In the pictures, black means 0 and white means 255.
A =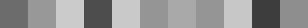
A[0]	108
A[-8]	77
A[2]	203
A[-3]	199

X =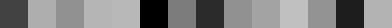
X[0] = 66
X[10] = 192
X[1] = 174

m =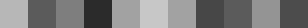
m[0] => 183
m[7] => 71
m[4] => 162

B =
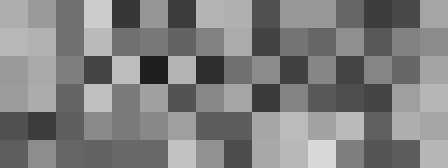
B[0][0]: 174
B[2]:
[153, 169, 126, 69, 189, 31, 179, 46, 112, 139, 65, 134, 68, 133, 102, 164]
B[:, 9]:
[81, 67, 139, 59, 166, 168]
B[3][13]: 69
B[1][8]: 171
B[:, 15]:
[165, 139, 164, 182, 165, 182]
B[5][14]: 92
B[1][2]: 113
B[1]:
[183, 177, 113, 186, 112, 120, 99, 129, 171, 67, 117, 102, 143, 89, 130, 139]
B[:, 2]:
[112, 113, 126, 101, 95, 102]
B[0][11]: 152
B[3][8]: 165
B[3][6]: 83
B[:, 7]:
[180, 129, 46, 136, 92, 145]
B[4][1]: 60
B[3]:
[155, 172, 101, 191, 122, 160, 83, 136, 165, 59, 131, 89, 78, 69, 159, 182]
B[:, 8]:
[176, 171, 112, 165, 92, 77]
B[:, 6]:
[60, 99, 179, 83, 159, 194]
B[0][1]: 153
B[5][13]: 85
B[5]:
[94, 141, 102, 99, 105, 104, 194, 145, 77, 168, 184, 216, 127, 85, 92, 182]

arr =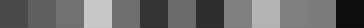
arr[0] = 73
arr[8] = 127
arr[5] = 53

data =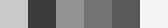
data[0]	201
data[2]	147
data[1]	59

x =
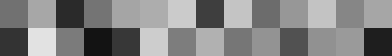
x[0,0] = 113
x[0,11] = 195
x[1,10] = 81
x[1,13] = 30
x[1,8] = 118
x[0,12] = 134
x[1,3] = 19
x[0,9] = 108
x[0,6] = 203

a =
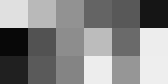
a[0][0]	224
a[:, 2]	[146, 141, 132]
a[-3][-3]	100
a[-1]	[32, 90, 132, 237, 150, 238]
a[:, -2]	[88, 106, 150]

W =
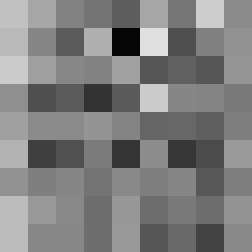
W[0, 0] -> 193
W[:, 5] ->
[166, 224, 86, 203, 101, 140, 126, 109, 86]
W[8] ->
[187, 135, 135, 109, 153, 86, 105, 67, 137]
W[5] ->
[178, 63, 80, 123, 52, 140, 54, 75, 154]
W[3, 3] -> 51
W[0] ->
[193, 166, 130, 116, 93, 166, 117, 205, 139]
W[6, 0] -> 145
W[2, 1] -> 159
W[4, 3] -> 148
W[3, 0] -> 143
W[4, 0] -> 160
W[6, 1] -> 127
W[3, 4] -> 90
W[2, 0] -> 203
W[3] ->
[143, 79, 91, 51, 90, 203, 134, 131, 121]
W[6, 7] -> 88
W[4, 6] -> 103
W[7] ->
[188, 152, 136, 109, 151, 109, 121, 109, 147]

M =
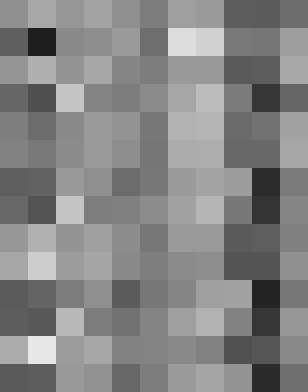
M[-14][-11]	144
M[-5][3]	165
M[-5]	[166, 205, 156, 165, 137, 127, 139, 142, 84, 84, 144]
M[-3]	[93, 88, 184, 124, 114, 132, 159, 178, 130, 54, 151]
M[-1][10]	111
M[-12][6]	153
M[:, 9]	[92, 118, 93, 54, 114, 104, 44, 52, 94, 84, 36, 54, 86, 43]
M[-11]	[102, 79, 197, 132, 124, 139, 166, 188, 123, 54, 101]
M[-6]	[151, 177, 148, 160, 141, 119, 154, 154, 90, 94, 128]
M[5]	[130, 121, 139, 154, 142, 118, 172, 173, 104, 104, 166]
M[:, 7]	[154, 209, 153, 188, 181, 173, 163, 181, 154, 142, 159, 178, 129, 165]
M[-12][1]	176
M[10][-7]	92
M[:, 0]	[144, 95, 149, 102, 127, 130, 95, 103, 151, 166, 91, 93, 171, 89]
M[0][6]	159
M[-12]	[149, 176, 148, 167, 133, 125, 153, 153, 90, 93, 168]
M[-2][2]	156
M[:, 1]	[168, 30, 176, 79, 108, 121, 99, 84, 177, 205, 100, 88, 231, 93]
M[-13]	[95, 30, 137, 142, 154, 110, 221, 209, 121, 118, 157]

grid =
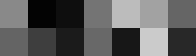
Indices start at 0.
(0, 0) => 137
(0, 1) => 3
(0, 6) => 101
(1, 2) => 27
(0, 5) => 162
